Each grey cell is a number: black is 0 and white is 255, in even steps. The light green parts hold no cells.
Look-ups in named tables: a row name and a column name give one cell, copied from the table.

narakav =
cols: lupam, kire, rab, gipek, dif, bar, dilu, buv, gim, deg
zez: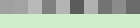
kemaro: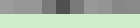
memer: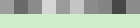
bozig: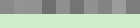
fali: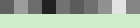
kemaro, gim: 135
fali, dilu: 112
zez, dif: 180
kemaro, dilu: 152
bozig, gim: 156
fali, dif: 114
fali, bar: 91
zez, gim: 140
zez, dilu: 177
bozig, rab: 146
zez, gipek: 128
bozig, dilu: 145
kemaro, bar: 121

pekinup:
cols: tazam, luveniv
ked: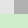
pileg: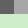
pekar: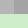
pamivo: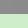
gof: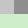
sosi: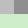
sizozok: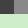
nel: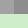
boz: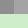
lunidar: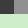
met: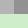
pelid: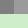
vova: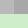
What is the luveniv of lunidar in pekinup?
145
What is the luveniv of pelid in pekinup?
155
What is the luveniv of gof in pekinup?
142
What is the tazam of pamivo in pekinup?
140
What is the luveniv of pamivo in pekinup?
139
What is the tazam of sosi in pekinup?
190
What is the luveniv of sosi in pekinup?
143
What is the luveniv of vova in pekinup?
168

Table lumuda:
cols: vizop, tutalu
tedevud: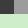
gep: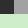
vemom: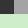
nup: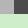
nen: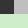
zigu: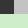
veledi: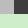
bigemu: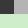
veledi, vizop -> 188
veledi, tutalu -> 62
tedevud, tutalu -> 156
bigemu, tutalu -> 180
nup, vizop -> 181
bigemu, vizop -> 56
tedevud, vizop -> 60
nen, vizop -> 52
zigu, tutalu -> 195
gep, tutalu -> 162
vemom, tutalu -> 164
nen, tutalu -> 191
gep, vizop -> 46
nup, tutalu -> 76
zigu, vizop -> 53
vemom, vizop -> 52

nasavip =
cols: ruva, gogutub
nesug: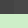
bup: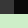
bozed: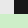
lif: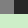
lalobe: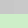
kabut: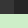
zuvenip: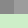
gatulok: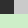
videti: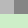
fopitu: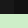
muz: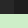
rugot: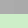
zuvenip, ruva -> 136
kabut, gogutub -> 38
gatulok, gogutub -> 202
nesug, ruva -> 68
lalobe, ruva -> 199
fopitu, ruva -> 24
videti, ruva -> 185
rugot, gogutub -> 170
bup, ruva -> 55
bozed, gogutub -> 24
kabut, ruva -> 54
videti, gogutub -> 133
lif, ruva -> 127
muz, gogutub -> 30
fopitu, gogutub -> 17
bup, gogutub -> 9
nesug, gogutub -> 72
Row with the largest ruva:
bozed

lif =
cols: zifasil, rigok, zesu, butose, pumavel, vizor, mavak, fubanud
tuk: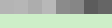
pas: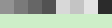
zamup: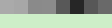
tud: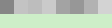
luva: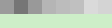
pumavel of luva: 188
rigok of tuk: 182
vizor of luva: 192
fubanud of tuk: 101
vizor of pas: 196
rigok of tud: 195
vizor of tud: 151
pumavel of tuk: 139
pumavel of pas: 216
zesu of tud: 189

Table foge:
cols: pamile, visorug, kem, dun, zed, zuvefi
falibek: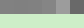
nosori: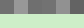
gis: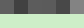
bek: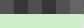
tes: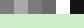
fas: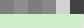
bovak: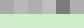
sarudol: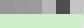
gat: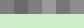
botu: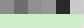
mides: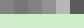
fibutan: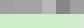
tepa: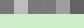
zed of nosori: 145
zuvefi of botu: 202
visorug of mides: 119
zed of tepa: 158
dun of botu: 150
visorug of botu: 110
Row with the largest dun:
bovak

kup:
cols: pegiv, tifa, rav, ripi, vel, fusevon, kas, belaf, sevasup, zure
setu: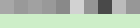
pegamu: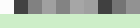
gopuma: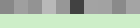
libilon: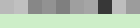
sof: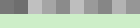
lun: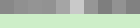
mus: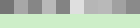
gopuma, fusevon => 65
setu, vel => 137
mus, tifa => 167
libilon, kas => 165
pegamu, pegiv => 252
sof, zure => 150
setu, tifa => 153
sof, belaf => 134
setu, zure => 151
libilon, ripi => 146
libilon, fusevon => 159
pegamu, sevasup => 116
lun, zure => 129
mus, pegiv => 117

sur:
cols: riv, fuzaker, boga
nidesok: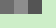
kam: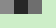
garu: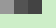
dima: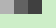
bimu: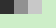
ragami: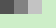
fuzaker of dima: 98
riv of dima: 179
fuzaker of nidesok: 141
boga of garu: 67
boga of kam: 110
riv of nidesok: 109
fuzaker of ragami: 130
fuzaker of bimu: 145
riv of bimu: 47
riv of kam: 137
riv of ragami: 81
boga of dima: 64
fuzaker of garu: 83
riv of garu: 152
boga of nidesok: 84
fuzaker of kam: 39
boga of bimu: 200
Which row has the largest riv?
dima

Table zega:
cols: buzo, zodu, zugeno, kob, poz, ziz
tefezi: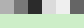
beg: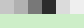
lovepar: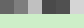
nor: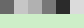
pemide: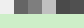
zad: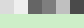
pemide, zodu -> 101
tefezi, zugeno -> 43
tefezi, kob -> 219
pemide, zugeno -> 126
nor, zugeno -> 177
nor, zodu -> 198
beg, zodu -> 177
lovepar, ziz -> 213
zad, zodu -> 239
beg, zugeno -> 120
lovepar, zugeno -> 192

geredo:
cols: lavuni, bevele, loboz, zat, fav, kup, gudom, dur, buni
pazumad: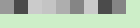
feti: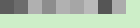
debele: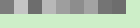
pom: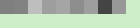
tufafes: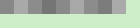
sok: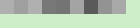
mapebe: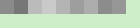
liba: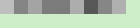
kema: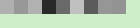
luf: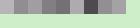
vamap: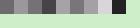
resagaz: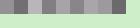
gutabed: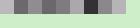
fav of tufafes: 137
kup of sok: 164
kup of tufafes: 168
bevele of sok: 159
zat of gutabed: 105
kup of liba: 173

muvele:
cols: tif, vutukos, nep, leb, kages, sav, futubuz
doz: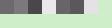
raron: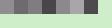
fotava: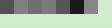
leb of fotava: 121
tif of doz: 107
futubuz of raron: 75
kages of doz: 102
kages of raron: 138
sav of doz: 89
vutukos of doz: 122
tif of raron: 142
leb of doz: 233
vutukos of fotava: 127
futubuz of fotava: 134
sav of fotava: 25
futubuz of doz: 227
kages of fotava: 85
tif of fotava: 81
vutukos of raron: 108
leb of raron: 71
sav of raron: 167

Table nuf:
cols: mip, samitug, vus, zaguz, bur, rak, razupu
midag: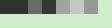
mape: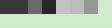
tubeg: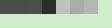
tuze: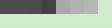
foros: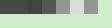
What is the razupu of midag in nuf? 151
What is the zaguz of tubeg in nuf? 44
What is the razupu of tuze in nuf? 182
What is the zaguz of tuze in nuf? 66
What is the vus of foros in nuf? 66
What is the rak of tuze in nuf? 178
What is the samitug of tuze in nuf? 76
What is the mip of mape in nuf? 57
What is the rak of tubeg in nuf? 171
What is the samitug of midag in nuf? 49
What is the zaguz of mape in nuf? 39
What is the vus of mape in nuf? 106
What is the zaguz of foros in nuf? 86

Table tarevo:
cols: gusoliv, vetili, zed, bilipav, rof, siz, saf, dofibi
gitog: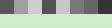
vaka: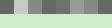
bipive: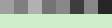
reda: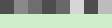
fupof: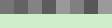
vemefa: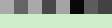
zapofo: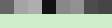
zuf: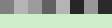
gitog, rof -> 199
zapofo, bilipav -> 18
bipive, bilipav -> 116
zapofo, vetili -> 164
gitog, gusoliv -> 87
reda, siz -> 214
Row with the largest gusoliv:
vemefa

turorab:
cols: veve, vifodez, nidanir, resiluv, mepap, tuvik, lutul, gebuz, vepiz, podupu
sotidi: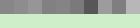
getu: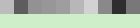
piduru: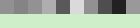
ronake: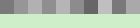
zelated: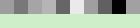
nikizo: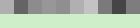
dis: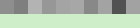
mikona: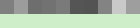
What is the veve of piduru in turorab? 145
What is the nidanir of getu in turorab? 146
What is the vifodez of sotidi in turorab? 141
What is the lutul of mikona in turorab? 83
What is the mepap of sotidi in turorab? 132
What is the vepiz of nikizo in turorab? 69
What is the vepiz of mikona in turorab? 201
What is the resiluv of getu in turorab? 151
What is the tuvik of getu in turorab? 183
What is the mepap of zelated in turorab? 102
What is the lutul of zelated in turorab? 159
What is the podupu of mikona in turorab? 158
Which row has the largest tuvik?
zelated

